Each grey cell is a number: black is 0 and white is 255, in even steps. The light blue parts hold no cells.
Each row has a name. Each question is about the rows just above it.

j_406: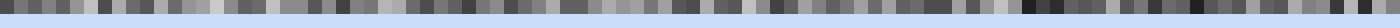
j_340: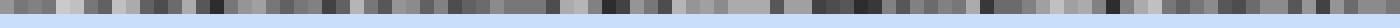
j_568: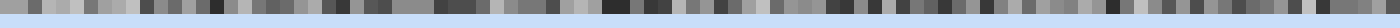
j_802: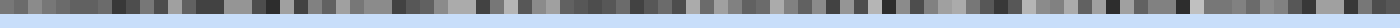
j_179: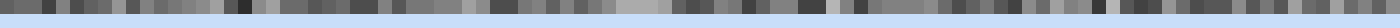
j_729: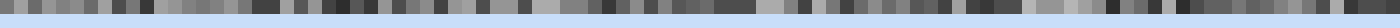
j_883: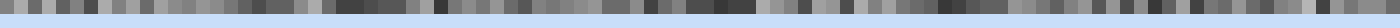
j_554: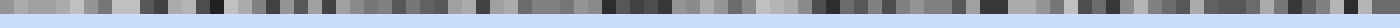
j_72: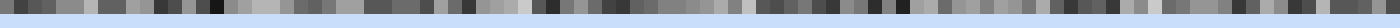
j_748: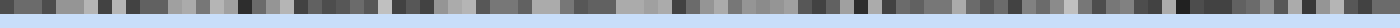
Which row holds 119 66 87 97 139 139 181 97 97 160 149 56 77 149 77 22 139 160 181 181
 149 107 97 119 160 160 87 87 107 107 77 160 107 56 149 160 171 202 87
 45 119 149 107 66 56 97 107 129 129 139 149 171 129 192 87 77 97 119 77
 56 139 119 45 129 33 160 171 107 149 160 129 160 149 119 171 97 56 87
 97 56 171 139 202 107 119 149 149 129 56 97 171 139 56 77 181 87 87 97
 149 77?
j_72
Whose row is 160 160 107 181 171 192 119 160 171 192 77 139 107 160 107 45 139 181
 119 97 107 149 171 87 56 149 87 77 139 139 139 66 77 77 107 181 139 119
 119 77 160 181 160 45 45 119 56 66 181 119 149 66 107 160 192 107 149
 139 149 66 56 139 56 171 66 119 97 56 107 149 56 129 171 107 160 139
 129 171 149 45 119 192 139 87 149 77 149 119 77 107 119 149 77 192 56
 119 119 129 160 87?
j_568

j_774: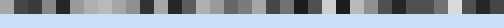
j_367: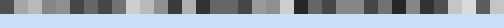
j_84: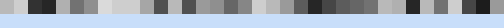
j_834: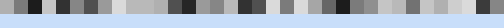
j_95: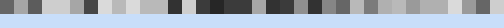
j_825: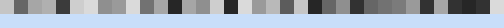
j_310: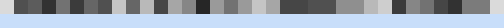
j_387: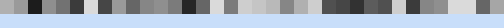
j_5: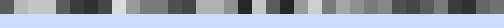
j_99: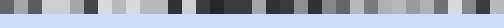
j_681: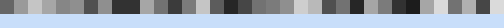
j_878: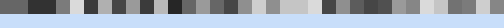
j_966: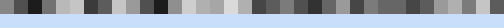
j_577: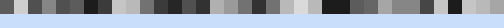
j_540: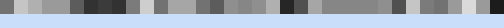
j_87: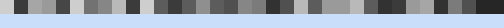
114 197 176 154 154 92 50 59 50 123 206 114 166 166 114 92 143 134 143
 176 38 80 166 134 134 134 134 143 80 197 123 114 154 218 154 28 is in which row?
j_540
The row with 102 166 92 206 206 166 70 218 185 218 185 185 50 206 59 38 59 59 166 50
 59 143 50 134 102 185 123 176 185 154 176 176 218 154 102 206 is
j_95
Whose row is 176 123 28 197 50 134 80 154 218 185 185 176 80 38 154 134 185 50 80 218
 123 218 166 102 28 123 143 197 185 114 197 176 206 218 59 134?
j_834
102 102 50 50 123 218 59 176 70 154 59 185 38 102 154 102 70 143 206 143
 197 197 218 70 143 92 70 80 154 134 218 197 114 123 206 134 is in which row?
j_878

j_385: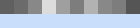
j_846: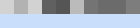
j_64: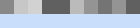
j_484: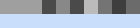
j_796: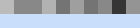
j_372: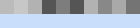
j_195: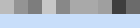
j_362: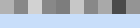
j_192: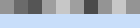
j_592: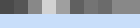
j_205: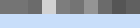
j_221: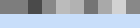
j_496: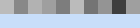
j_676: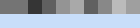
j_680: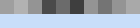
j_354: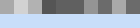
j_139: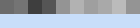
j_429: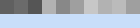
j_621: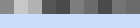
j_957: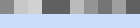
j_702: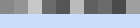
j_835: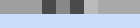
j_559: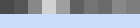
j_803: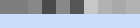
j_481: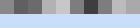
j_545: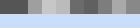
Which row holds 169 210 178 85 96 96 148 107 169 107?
j_354
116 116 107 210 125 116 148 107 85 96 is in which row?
j_205
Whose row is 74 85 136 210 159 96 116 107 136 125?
j_559
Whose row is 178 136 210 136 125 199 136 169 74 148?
j_362

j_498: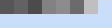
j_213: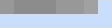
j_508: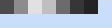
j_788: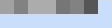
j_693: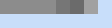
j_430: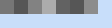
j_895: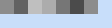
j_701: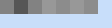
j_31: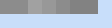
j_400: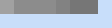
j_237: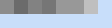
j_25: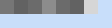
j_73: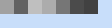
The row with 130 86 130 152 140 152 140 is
j_701
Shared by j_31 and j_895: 140
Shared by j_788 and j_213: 161
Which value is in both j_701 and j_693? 140
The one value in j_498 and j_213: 140

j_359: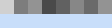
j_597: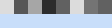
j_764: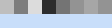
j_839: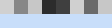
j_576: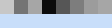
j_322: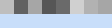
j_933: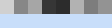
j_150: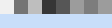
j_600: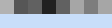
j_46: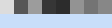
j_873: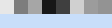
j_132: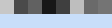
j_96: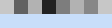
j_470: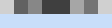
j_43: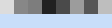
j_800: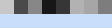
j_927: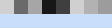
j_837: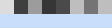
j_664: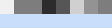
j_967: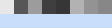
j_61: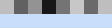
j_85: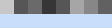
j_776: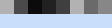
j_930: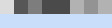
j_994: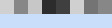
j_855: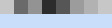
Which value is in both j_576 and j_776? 11
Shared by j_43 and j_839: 135
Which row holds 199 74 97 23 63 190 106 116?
j_132
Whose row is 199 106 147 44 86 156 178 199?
j_855

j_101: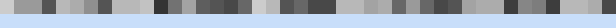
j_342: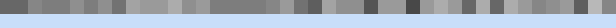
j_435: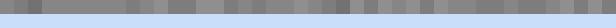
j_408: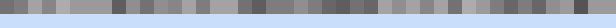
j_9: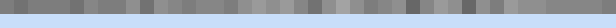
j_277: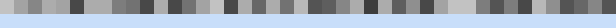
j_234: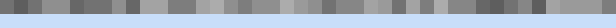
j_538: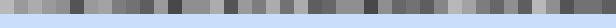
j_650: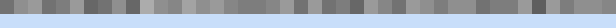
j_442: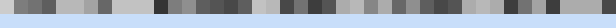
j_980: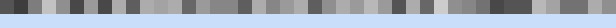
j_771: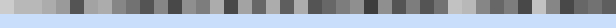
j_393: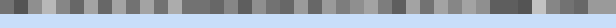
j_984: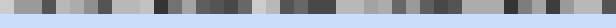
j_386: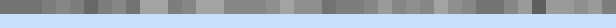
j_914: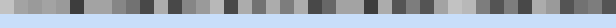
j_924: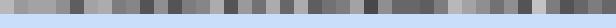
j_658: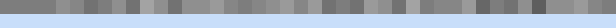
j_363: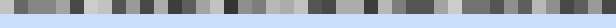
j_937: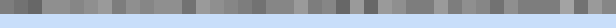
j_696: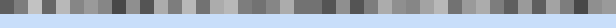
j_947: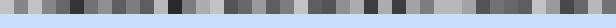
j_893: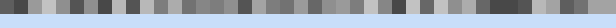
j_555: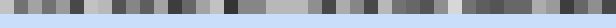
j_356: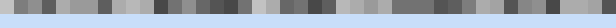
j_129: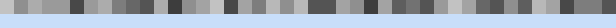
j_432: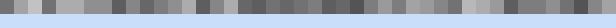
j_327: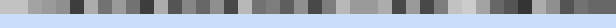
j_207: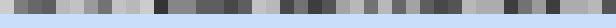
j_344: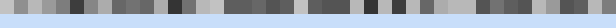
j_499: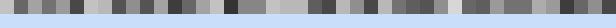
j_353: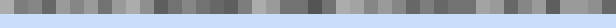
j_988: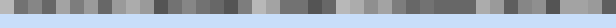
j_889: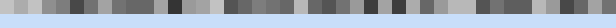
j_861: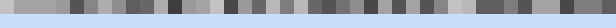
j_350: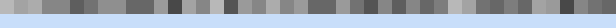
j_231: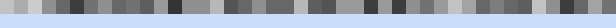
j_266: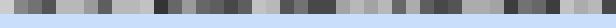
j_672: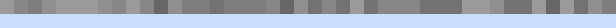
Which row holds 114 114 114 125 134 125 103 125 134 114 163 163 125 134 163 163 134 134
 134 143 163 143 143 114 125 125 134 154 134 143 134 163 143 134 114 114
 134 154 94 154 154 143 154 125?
j_386
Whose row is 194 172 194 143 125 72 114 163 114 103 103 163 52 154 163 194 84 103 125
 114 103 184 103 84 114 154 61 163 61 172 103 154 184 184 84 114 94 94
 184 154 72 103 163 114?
j_889

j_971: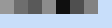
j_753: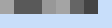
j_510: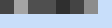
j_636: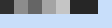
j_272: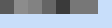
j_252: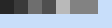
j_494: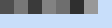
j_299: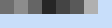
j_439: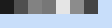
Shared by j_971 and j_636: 140
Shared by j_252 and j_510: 79
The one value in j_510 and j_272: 140
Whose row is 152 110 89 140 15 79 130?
j_971
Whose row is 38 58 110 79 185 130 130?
j_252

